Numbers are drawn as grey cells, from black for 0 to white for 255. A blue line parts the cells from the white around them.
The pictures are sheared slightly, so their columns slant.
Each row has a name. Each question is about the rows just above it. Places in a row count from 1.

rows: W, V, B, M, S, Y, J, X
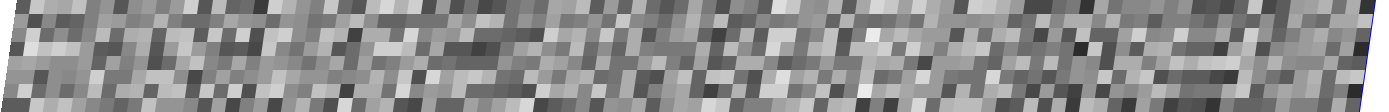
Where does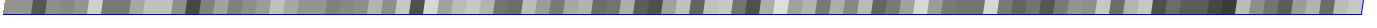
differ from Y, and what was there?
63, [108]
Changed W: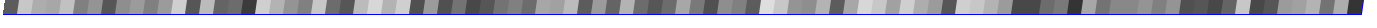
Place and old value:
91, [92]
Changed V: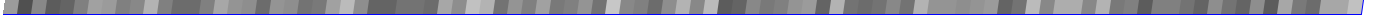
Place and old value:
31, [115]
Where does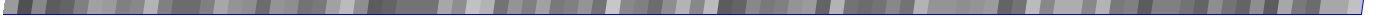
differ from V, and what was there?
27, [100]

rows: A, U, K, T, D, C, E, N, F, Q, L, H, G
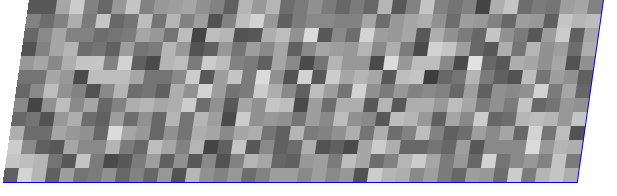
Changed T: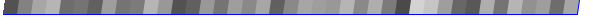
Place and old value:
41, [174]
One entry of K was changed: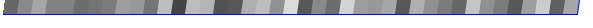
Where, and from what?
9, [166]
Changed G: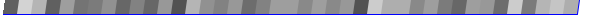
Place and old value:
28, [181]

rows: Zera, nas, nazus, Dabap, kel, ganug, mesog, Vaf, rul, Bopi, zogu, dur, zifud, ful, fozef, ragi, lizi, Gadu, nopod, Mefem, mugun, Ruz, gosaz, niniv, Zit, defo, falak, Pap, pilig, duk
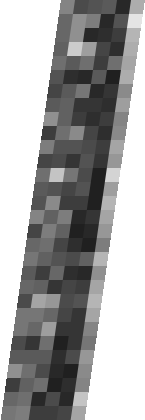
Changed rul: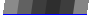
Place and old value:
1, [144]
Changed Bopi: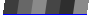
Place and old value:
2, [111]
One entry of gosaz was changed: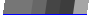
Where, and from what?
5, [53]

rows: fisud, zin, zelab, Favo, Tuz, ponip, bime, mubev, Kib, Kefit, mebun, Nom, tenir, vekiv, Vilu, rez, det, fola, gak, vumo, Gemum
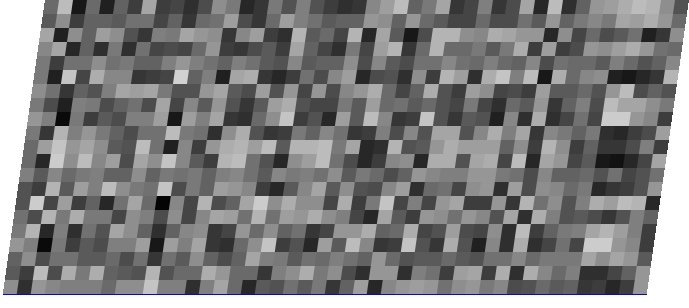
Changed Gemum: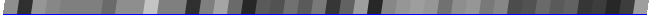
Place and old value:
46, [150]
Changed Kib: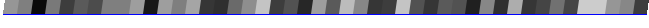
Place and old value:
38, [47]
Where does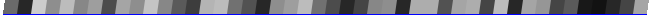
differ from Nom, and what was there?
26, [61]
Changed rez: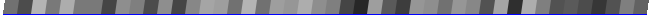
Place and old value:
27, [165]

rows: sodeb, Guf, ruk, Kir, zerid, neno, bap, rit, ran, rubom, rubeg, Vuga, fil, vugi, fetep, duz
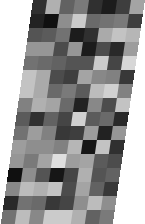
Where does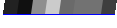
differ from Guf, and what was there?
7, [122]
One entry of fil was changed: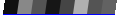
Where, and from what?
2, [142]
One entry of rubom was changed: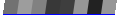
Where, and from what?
6, [157]
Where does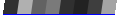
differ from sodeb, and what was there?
6, [28]
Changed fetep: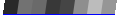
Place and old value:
8, [142]
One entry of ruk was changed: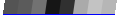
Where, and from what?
4, [28]
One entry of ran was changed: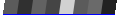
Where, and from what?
8, [41]

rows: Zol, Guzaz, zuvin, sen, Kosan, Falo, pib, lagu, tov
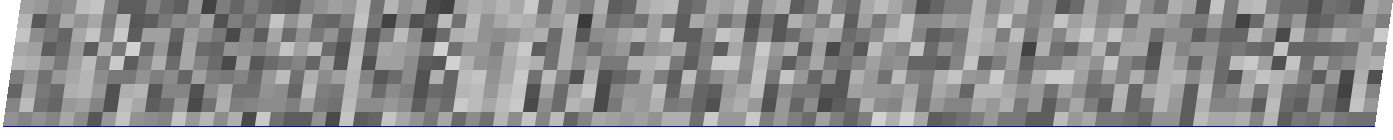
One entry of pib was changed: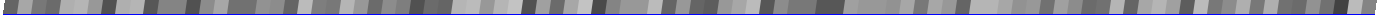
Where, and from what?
94, [152]
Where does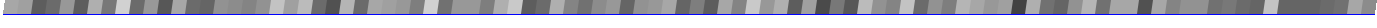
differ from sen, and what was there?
39, [113]
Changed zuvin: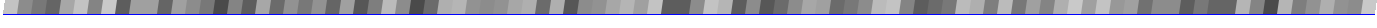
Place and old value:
90, [140]
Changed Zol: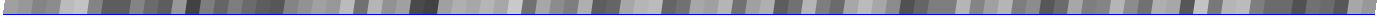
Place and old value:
84, [160]

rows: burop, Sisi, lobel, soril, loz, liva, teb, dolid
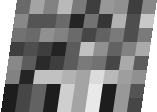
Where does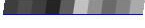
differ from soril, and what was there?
8, [98]
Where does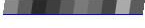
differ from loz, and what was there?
7, [114]
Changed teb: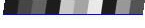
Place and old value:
5, [207]
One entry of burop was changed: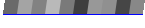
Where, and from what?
9, [62]
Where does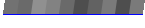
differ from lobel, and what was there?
6, [70]
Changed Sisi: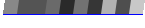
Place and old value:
5, [36]
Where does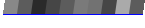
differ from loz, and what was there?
4, [62]

